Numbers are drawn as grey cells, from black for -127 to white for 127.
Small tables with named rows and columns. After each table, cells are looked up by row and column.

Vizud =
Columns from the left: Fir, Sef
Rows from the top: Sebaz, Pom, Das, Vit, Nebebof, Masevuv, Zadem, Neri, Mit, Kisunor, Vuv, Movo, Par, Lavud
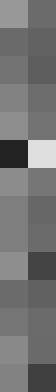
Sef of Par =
-21
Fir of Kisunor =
14
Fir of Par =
9
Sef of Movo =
-20
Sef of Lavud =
-63
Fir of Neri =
-1
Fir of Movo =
-10
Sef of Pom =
-29
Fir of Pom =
-21
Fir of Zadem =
12
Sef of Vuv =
-30
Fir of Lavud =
2
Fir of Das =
-13

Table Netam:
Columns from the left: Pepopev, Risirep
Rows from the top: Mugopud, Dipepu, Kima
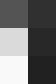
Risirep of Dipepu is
-87
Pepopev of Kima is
121
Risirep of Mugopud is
-79
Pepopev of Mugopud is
-43
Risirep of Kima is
-94
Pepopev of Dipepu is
90
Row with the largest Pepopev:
Kima

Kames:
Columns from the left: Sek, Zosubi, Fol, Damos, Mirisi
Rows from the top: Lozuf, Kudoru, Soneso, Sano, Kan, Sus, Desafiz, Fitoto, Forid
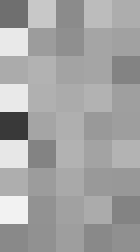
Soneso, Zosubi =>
50
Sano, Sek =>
105
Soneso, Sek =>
43
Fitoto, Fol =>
33
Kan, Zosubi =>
37
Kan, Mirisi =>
30
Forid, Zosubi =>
17
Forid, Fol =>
30
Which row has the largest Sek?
Fitoto

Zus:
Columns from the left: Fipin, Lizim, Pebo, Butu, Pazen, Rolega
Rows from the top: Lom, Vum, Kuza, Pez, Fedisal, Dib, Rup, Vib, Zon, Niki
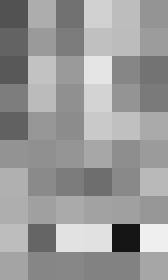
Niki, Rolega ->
38
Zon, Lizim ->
-26
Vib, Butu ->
34
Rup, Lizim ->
10
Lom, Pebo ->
-14
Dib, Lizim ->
16
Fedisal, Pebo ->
12
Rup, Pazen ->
9
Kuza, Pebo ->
26
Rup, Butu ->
-17
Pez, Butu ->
83
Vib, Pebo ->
42

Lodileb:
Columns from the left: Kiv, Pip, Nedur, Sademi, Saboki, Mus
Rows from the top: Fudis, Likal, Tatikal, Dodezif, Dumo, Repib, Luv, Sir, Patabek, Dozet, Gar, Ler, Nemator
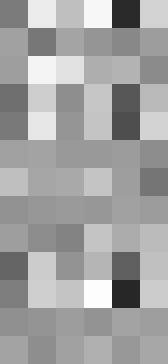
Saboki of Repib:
28
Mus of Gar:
76
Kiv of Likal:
33
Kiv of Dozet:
-26
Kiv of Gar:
-2
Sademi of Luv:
68
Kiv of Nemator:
35
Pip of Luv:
38
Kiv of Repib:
32
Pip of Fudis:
107
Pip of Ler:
20
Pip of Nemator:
14
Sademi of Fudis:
119
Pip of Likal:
-8
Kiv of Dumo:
-6
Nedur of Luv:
41
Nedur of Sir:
26
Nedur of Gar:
68
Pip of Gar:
79
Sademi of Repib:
25

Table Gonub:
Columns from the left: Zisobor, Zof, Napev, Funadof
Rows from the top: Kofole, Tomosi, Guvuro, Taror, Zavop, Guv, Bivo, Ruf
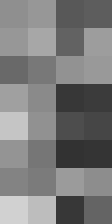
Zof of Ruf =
61
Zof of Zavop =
17
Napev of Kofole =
-39
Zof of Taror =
10
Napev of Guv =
-77
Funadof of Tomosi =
29
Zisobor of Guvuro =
-22
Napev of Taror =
-72
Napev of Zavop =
-50
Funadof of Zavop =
-57
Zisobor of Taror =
32
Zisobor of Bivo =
3
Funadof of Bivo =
13
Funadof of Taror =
-68
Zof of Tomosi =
39
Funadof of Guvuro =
25

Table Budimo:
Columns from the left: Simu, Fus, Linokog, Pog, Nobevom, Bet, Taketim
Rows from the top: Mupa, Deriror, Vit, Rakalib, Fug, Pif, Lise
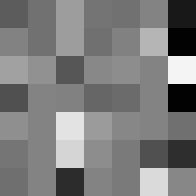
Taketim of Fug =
-15
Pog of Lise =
3
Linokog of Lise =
-83
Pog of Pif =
13
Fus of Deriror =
-14
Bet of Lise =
90
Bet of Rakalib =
3
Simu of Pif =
-10
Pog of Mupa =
-11
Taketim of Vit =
116
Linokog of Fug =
99
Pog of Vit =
8
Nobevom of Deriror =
1
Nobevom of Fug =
7
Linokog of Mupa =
29
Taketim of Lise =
7
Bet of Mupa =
3
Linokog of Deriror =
29
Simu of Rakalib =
-47
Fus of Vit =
17
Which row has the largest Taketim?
Vit

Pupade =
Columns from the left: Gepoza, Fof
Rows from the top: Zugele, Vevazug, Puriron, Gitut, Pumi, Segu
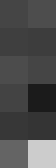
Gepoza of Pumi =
-72
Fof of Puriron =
-58
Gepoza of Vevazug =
-64
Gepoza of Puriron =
-51
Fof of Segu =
76
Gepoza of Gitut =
-60
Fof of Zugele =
-50
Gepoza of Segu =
-27
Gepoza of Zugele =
-58
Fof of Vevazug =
-66
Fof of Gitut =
-100
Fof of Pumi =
-75

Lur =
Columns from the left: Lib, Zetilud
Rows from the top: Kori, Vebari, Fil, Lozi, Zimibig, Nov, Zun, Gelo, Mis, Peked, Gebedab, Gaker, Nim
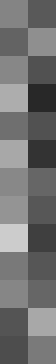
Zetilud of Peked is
-41
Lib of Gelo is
20
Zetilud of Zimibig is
-46
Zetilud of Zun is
-25
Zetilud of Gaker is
40
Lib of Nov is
40
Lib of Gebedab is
6
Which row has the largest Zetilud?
Gaker

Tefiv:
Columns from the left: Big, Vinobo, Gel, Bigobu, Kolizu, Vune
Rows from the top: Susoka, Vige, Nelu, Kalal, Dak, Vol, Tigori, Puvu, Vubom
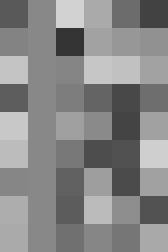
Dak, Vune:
33
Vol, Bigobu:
-50
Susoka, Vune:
-61
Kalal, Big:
-34
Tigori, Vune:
33
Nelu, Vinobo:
8
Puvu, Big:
45
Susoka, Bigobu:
42
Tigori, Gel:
-31
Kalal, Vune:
-17
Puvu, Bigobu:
58
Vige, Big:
3
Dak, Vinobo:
8
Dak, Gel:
31
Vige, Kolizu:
23
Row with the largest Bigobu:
Nelu

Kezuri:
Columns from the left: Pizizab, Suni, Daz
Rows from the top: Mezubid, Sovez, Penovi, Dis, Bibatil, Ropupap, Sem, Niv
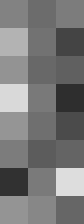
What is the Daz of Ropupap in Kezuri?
-27
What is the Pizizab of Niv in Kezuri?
20
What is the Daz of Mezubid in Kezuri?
-3
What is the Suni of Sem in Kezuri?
-5
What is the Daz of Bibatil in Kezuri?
-52
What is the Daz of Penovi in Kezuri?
-31
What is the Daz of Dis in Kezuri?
-81
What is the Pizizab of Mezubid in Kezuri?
2
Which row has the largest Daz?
Sem

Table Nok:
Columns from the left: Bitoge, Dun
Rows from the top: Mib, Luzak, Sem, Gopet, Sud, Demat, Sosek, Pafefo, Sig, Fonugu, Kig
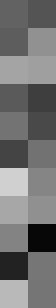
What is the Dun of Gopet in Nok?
-65
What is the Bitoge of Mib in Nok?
-29
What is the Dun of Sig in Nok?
-120
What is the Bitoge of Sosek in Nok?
80
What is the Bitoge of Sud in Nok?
-12
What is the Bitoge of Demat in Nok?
-59
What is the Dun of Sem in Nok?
31
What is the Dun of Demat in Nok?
-13
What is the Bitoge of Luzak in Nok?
-34
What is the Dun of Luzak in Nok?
17
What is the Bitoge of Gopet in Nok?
-37
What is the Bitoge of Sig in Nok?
3
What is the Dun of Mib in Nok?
-43
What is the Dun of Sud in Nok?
-54
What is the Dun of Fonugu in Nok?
-9
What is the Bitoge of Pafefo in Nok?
39
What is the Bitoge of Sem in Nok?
36
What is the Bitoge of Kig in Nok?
57
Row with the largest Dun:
Sem

